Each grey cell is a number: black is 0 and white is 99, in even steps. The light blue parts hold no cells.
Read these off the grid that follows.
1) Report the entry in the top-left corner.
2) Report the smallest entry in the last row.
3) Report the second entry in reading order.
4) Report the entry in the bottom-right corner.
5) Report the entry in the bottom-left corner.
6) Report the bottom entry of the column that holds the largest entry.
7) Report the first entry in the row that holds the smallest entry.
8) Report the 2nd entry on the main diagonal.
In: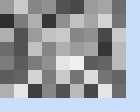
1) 60
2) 24
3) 78
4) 42
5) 68
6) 72
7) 18
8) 48

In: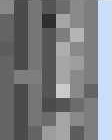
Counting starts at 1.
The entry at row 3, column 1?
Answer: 39
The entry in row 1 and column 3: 46
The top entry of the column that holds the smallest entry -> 33
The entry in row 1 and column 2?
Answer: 29
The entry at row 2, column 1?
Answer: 39
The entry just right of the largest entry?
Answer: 53
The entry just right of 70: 49
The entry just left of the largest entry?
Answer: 33
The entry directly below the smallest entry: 33
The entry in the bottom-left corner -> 39
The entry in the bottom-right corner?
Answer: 49
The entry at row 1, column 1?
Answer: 53
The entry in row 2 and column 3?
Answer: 46
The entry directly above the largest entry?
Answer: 64
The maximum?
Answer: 79
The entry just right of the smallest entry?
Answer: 64
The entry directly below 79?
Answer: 33
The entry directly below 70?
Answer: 53
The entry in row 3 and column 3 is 46

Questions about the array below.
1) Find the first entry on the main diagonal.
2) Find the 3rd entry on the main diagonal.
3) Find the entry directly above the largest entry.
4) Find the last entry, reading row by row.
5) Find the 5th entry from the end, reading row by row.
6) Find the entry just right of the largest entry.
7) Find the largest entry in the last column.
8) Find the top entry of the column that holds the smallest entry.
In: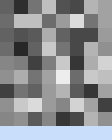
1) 38
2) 35
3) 78
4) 56
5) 52
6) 42
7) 82
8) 18
